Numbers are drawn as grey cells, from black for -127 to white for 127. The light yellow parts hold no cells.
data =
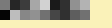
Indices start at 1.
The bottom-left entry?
-122
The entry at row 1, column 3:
-67
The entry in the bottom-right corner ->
-14
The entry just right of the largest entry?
-101
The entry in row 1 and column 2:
-89

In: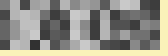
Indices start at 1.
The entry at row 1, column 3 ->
-56
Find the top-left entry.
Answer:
-2
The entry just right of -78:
63
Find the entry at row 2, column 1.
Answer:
-56
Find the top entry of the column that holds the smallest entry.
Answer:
33
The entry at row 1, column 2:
53
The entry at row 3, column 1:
-26
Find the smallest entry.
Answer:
-78
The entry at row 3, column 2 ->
21
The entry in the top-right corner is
-66
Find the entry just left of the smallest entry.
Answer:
53

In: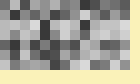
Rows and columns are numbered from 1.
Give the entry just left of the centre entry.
8
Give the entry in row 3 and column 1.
58
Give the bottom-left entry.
67
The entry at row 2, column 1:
28
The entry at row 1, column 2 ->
58
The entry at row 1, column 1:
-16
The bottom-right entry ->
17
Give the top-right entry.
-36
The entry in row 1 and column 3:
-48
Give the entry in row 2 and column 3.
8
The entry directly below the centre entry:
-16
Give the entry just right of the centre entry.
38
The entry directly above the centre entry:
79

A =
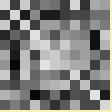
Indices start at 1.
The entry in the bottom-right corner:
86
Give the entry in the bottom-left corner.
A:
-36
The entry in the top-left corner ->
86
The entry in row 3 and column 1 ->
74
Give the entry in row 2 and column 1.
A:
-78
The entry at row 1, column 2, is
-67
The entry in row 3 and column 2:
-90
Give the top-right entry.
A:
31
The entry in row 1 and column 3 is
74
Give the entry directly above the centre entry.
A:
20

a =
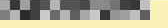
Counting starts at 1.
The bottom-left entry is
-1
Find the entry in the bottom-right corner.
-33
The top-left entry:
41
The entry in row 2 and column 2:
53
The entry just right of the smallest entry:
-63
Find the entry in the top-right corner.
63
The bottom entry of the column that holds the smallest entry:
-84
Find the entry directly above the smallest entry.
31

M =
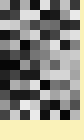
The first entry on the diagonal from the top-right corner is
-71
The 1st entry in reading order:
55
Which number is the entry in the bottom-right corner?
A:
55
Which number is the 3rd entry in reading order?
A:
46
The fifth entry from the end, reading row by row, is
106
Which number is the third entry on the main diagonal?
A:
12
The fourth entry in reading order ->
-112
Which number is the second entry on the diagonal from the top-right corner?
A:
24
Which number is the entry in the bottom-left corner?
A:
-60
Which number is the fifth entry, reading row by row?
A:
96
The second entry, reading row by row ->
-92
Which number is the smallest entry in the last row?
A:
-121
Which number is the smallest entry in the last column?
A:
-82
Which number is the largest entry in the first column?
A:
85

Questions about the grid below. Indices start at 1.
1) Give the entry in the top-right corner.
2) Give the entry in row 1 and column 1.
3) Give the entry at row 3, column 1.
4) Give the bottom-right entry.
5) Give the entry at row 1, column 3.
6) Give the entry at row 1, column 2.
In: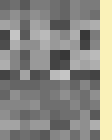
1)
-4
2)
-26
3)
35
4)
-26
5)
-38
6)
-16

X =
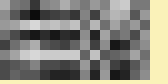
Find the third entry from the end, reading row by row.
-92
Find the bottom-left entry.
-52
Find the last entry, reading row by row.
13
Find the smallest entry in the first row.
-73
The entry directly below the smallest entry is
87
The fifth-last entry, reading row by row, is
25
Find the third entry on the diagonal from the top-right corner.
-6
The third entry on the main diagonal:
65
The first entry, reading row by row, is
45
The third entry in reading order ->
-16
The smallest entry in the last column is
-28
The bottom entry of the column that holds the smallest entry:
-40
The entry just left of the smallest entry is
-83
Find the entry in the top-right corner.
-6
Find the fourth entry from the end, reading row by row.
-104
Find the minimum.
-115
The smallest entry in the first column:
-63
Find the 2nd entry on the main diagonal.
-40
